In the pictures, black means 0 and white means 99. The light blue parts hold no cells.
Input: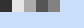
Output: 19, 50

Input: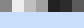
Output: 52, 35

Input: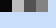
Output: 3, 51

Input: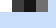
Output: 99, 43

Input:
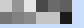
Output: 80, 10

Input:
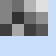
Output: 51, 34

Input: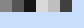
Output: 52, 25

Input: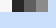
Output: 96, 54
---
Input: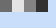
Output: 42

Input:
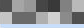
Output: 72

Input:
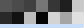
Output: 78

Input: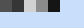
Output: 31

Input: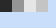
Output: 58

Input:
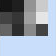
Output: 62

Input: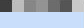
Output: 57

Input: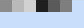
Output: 54

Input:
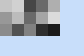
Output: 77

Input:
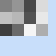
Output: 85
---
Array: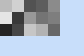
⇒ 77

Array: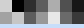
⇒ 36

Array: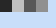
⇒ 34

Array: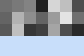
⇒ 21

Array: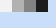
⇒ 51

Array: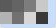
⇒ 83

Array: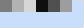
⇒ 83
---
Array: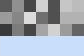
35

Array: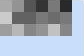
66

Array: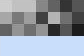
80

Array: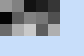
59

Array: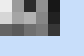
92

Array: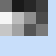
42
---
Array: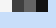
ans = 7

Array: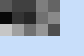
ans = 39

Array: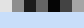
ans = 64

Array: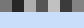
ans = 51

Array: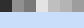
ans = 61

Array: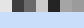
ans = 60

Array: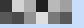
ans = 62

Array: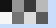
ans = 72

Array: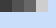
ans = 80
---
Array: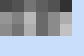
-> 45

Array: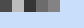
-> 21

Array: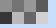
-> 59

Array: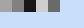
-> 9

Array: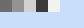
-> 81

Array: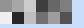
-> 79

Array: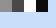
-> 98
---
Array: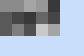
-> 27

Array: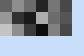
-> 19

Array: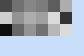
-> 57

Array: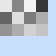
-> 86

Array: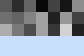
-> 39

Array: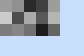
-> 30

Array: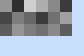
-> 49

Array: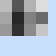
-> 15

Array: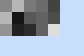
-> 8
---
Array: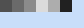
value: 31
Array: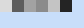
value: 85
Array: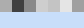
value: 67
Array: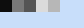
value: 5
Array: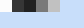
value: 98
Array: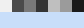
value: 93
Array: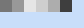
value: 46
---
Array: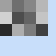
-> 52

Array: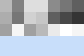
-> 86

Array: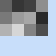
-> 25

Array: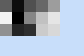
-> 31

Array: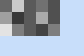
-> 35

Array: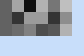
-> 6

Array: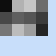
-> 77

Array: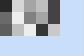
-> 64

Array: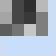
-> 18

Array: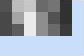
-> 77
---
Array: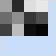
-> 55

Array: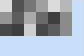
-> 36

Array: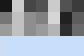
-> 75

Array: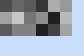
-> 77

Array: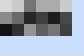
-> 41

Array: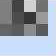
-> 30

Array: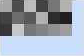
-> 42

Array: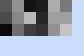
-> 52

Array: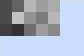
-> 75

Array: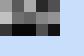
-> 43
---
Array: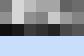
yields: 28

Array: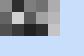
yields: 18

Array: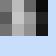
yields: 56

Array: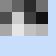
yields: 75

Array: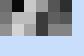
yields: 51

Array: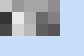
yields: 37

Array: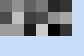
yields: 1

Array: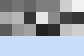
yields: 75
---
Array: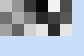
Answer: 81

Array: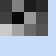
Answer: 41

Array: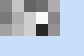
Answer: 80

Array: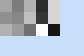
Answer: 43

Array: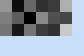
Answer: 45

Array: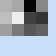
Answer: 34

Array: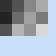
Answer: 57

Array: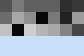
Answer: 80
